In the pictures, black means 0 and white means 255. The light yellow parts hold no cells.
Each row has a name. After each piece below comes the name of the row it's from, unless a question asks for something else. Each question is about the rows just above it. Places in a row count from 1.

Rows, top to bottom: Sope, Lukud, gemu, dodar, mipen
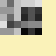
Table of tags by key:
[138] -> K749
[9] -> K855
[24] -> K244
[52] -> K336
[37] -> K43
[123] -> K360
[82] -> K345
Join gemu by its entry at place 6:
K43
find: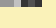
Lukud

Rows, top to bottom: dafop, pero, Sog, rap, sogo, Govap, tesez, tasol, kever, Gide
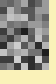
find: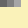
dafop
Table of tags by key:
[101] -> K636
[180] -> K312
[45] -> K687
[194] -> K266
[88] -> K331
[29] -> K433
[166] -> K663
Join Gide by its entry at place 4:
K266

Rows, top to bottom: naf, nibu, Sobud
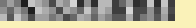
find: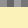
nibu
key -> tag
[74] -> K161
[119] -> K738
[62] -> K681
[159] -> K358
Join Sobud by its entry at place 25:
K681
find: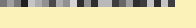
naf
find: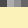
nibu
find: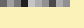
nibu
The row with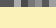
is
Sobud
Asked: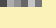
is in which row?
nibu

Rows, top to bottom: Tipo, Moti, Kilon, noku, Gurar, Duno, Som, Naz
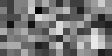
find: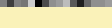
Moti
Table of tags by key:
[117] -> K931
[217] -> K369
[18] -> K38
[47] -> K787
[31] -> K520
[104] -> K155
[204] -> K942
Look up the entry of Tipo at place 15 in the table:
K942

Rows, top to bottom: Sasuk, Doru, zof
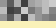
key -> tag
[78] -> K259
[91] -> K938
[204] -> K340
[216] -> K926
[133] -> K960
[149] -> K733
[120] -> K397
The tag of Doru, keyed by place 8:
K960
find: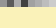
Sasuk
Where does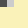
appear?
Doru

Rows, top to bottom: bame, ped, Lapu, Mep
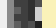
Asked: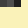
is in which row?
Mep
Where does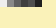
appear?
Mep
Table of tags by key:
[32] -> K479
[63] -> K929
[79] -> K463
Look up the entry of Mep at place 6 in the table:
K479
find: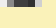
Lapu
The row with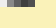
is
Mep
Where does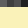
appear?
Mep

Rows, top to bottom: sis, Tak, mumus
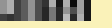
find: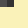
sis
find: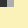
sis

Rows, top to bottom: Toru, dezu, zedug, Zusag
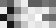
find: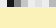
Zusag
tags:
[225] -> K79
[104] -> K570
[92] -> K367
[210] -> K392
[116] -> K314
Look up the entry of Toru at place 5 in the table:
K367
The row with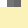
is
zedug
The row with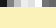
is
zedug

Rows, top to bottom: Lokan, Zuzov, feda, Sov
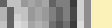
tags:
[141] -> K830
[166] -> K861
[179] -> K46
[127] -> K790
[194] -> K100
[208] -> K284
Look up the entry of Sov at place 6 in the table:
K46
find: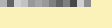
feda
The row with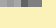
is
Lokan
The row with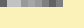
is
Zuzov

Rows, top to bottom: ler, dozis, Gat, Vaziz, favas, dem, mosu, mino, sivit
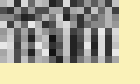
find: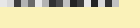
mosu
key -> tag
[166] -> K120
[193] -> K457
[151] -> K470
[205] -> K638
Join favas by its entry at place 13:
K638
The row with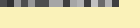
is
dozis
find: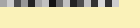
dem
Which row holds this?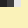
mosu
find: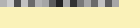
sivit

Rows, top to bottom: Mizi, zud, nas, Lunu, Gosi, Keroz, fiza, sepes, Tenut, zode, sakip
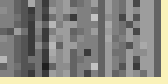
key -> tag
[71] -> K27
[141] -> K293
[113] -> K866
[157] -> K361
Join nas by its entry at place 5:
K27
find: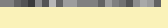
fiza
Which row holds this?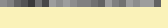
zud
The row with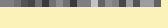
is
nas
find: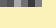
Mizi
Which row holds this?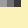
Gosi

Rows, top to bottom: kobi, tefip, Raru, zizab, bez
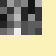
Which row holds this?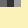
tefip
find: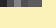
zizab
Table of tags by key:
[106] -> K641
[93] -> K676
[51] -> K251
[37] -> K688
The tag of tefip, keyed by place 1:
K641

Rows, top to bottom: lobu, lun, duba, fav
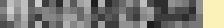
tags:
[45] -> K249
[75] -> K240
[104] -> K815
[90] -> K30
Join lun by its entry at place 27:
K240
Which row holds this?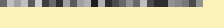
lobu
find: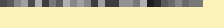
fav
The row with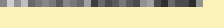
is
lun
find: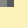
duba
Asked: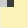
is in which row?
lobu

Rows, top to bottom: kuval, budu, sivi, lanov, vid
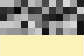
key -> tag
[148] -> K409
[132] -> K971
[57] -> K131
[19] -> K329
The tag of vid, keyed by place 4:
K971
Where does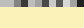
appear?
kuval
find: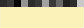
budu
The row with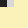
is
lanov

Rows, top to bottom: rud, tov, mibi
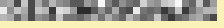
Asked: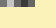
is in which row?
mibi
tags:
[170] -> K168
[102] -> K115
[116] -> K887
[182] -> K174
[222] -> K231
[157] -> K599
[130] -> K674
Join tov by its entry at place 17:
K168

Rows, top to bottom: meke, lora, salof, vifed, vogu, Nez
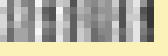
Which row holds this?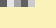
Nez
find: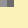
lora

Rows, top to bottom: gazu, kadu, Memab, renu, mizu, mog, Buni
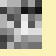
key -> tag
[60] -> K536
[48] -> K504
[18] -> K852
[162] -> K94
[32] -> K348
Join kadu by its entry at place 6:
K852
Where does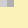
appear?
gazu
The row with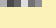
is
Memab
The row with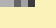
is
gazu
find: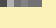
Buni
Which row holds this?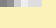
mizu
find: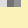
Memab

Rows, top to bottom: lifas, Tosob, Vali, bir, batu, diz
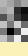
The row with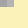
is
Tosob
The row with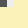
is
batu
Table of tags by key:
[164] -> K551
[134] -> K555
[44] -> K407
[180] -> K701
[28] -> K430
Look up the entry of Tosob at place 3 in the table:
K407
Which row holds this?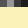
Vali
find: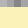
lifas
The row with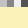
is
diz

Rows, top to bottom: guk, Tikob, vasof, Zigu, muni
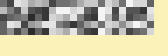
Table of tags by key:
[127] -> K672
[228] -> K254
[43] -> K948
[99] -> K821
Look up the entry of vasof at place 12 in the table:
K672
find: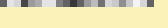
Zigu
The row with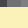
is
guk
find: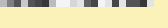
Tikob

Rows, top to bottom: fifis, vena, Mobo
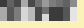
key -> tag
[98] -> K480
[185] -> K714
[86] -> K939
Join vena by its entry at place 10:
K939
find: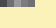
fifis

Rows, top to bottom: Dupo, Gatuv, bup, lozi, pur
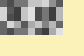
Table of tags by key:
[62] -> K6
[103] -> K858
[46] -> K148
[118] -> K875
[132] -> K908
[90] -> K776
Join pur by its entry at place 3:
K875
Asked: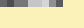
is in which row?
Dupo

